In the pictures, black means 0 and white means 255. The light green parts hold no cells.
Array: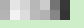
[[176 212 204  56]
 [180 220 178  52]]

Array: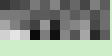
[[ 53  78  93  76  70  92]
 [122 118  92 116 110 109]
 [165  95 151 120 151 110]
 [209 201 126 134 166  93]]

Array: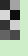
[[ 39]
 [215]
 [ 51]
 [ 99]]

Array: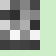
[[203 132]
 [ 64 152]
 [211 175]
 [116 140]
 [ 61  64]]

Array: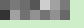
[[100 109 206 122]
 [ 51 113 116 104]]

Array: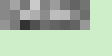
[[136 120 130 117 115]
 [136 188 140 185 110]
 [148  50 109  92 151]]

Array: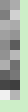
[[146]
 [126]
 [178]
 [160]
 [139]
 [146]
 [174]
 [ 97]
 [ 69]
 [240]]

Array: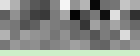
[[224 117  76 245 181 111 197]
 [ 94  97  57 169  78  15 115]
 [129  82 138 116  53 123 129]
 [178 160 141 145 114 124 219]
 [119 138 119 140 148 100 131]]

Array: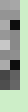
[[162]
 [148]
 [171]
 [151]
 [199]
 [138]
 [171]
 [ 70]
 [ 78]]
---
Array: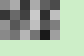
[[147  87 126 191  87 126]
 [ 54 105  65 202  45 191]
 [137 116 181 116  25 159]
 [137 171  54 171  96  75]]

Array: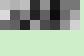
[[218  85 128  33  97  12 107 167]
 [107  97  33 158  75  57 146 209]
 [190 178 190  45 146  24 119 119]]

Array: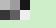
[[ 54  95 238]
 [186 157  22]]

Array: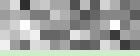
[[240 155 111 219 210 145 166 102  91 102 219 188  58  91]
 [155 176 166 123 123 200 176 134  80 102 134 134 134  91]
 [210 188 219 240 102 102 111 229 200 145 123  58 166 155]
 [188 210 252 200 166 155 155 111 123 145 176 252 123 166]
 [176 219  46 188 200 166 166  80 188  91 210 176 111 134]]

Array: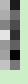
[[162   5]
 [184  27]
 [228  46]
 [131  76]
 [152  96]
 [172 107]
 [194 119]]

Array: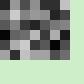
[[162  47 193 162 162  77 109]
 [  6  99 109 184  57 173  27]
 [ 88 131  57  36  88 120 131]
 [ 36 152  77 143  47  47 193]
 [ 68 173 202  57  88   6  77]
 [120 202 131 152 143  36  68]]

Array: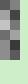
[[141  57]
 [162  68]
 [141  90]
 [195 119]
 [ 90 129]
 [110 162]]

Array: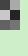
[[200  36]
 [ 98 116]
 [ 67 170]]

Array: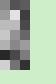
[[ 40  73 124]
 [136  83  92]
 [208 115  50]
 [177 136 156]
 [199 147 103]
 [187 187  73]
 [156 226  62]]
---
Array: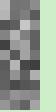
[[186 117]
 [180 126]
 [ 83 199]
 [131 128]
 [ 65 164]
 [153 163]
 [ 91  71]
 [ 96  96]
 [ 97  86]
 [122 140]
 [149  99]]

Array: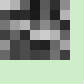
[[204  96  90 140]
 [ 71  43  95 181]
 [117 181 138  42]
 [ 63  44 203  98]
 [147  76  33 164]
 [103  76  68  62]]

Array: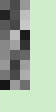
[[106 152]
 [ 34 190]
 [ 87 200]
 [103  27]
 [136  50]
 [137 102]
 [151 158]
 [118 173]
 [ 21 110]]

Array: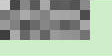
[[204 135 168  94 138]
 [117 169 131 164  76]
 [153  80 133  93 167]
 [ 62 103 100 147 115]]

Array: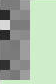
[[123 155]
 [ 41 136]
 [216 124]
 [ 41 138]
 [125 156]
 [123 157]
 [ 49 136]
 [128 157]]

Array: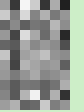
[[159 245  53  32]
 [203 216 177 150]
 [102  95 111 141]
 [152 220 107  40]
 [101 171 153  79]
 [197 161 192 140]
 [157 180 150  95]
 [152 148 135 156]
 [121 120  98 174]
 [133 180 100  50]
 [157  99 201 149]]

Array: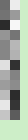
[[109]
 [115]
 [ 43]
 [149]
 [133]
 [134]
 [224]
 [172]
 [156]
 [188]
 [231]
 [197]]

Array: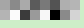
[[166 170 121 175]
 [180  59 247 138]]

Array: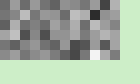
[[107 108 115 145 118  68]
 [117 188 152 108 175 146]
 [ 96 112 108 135 110 157]
 [164  80  79 147 123 180]
 [118 133 114 151  85  88]
 [138 118 151  97 120 171]]
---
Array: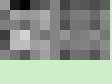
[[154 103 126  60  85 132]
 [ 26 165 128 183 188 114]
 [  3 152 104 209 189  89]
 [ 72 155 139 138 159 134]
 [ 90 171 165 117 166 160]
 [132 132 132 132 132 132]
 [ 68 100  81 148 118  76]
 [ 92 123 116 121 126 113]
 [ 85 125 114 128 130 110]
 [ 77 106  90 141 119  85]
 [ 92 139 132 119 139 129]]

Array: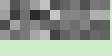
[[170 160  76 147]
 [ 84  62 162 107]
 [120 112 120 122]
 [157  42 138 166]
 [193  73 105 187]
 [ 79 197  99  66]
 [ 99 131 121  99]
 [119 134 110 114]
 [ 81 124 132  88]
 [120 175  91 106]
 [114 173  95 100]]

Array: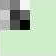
[[161 204 181]
 [120  50  76]
 [244 104   5]]

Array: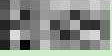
[[ 74  90  35  61  31]
 [150 173  69 217 141]
 [113  37 108 150   8]
 [123 112 123 125 105]
 [157 153 183 153 195]
 [190 152  60 121 143]
 [198 135 117  40 133]
 [180  52 180  86 146]
 [182 121  50 197 106]
 [207 163  46 212 133]
 [188 146 111 112 169]]

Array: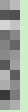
[[159  85 212 108 129 138  88 184 172  56 153]
 [187  80 194 135 101 150 159  93 142 123 173]]

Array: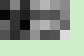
[[ 54   7 101  81]
 [131  51  49  44]
 [ 43  30   5  75]
 [150  73 159 145]
 [181  88 179  77]
 [152  83 147  82]
 [138 131 102 219]]

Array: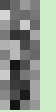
[[ 75 213 157 121 177 126 164 202 120 135 173]
 [107 111 101  50 185 185  21  49  59  76  20]
 [153 106 203  57  71 116  78 121  54  26 124]
 [127 118 103 167 108 103 164 137 165 165 150]]

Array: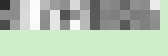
[[ 43 140  76]
 [140 140 160]
 [214 217 217]
 [251 252 248]
 [185 143 141]
 [156 229 229]
 [144  83 140]
 [216 140 248]
 [152 184 184]
 [ 87  89  92]
 [140 130 137]
 [133 126 140]
 [103 140  90]
 [144 124 140]
 [140 127 128]
 [234 144 140]]

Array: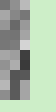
[[117 167 150 118 119 166 146 163 183 141]
 [144 135 105 116 124 158 173  85  88  91]
 [186 119 153 164 212  63  58  88 164 165]]
